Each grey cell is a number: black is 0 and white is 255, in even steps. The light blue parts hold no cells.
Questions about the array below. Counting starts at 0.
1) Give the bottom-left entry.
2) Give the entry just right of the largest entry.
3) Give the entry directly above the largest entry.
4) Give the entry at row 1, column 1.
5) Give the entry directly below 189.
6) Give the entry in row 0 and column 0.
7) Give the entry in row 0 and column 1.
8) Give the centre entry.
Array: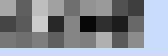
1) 117
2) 41
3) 189
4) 89
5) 205
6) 168
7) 95
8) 132

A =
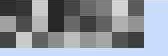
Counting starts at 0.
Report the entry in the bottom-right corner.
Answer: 61
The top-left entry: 47
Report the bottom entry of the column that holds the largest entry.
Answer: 84
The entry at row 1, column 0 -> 161
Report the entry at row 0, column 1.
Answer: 54
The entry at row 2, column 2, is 99
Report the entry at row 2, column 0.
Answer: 69
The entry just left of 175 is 99

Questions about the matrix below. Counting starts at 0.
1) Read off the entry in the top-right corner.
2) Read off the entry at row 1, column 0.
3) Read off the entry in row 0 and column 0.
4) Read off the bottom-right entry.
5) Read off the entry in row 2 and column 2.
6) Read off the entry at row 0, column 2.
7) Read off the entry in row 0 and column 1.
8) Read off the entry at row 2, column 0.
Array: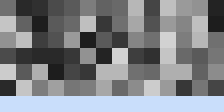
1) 35
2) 197
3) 112
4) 69
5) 62
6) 48
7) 41
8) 146
